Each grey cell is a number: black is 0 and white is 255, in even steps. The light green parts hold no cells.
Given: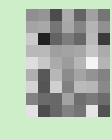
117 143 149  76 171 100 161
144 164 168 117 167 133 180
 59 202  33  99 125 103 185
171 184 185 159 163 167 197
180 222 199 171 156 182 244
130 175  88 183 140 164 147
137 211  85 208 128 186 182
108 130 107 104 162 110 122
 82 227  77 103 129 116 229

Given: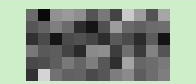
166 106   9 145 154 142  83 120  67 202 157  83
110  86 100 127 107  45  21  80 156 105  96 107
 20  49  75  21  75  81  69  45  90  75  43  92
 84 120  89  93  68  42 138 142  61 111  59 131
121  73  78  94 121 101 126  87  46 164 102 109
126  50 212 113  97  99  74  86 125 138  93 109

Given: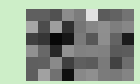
115  95  95  81 140 124 225  91  98
135 166  76 158  48 117 134 143 126
 27  64  53   7  22 122  87 142  99
 92 145 104  40 145 129 131 129  90
110  95  96 138  63  95  91 122  66
132  94 161 113  15 136 143 123 121

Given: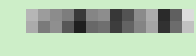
220 182 156 140 125  58 133 141  55  83 139 172  42  95
193 171 122 143  87  31 104 111  61  99 132 165  49 108

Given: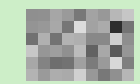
198 143 144 166 154 120 163 152 183
116 148 152 168 118 220 162 171  45
142 113 176 115 179 175 136 136 207
150 199 150 158 144 188  98 168  90
127 167 131 110 114 160 123 154 216
182 179 154 173 170 208 152 120 144

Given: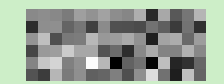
181 137 141 136 123 159 146 162 141 134 174  41 168  88 118
 48  45 142 143 100 118  64 139  80  79  75 114  95  59 115
157 148 191  79 121 124 184 152 157 170 145  31 163 172 105
136  70 153 158 203 167 167  83 107  45 136 170 131 130 177
103 132 198 212 128 145 252 183   1  98 113   4 190  37  49
100  83  60 182 122 143  96 101 127  79 143 221 113  30 192

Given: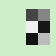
133  69
 23 240
187  19

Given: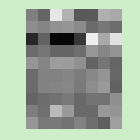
169 127 101 231 178  88  90 176
109 141 132 146 149 139 107 119
225  39  98   7   8  55 238 169
147 107 118 101 101 110 150 134
101 149 133 157 156 144  99 117
103 108 130 129 133 124 136 148
 97 107 130 132 135 122 141 153
143 100 109 113 121 104 115 114
149 126 111 186 154 105 106 152
159 150 120 121 115 130 110  95
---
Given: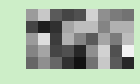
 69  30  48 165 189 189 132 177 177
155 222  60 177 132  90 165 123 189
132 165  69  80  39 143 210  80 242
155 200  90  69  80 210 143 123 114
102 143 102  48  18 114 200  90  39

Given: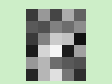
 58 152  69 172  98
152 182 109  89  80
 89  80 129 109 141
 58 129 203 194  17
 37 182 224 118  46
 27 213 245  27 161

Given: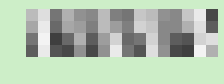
117 243  63 105 176  93 157 210 105 117 210 136  93  84 210 222
 93 234  84  72 145  72 145 234 117  84 222 145  72  63 243 176
167 234 105 167 157 127 187 157 127 210 198 136 136 176 222  93
187 222 117 176 145 136 187 127 117 198 187 145 136 198 234  72

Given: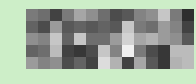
122 110  66 122 166 143 110  76  88 131 143 198 122  46
155 131 143  76  99  66 220 178  66 166  88  55 178 187
 99  76 155  88  99  88  99  88 198 122 110 155 131  66
 99 110 187  66  55  76 198 131 240 122  76  55 187 187
143 131 198  99 198 110 110 155 210 166 178 155 143  88

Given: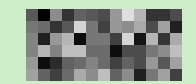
152  13  43  98 107 131 107  64  98  76 152  88 161
119 107  52  88 213 119  64 152 140 170  76 161  32
161  98  64 107 170 140 191  98 140  32 119 161  64
131 181 131 191 191 107 107  13  76  76 119 140 191
 88   2 140  52  98  88  76 152 223 181  52  52  76
131  32 152 181  13 119 119  64 213  22 181  52 170

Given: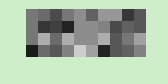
119  55  64  35 141 141 130  75  97  87
119 107  75 119 141  97 151 151  55  87
 26 107  87 130 205 161  35  87  97 130
119 173 107 173 141 141 173  87 119 161

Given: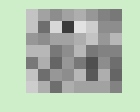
120 174 101 151 120  79 141 110
205 174 110 174 162 162 162 130
183 183 120 141 183 120 130 130
195 162 141 162 174 151 130 120
195 110 151 141 183  89 174 101
151 141 162 162 174 195 151 183
195 110 216  59 226 205 141 141
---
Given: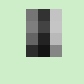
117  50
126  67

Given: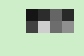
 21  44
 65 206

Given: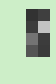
 50  63
 60 195

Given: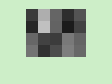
 59 174
 38 192

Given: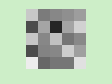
200 123
 76 165

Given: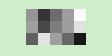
149  52
160  72
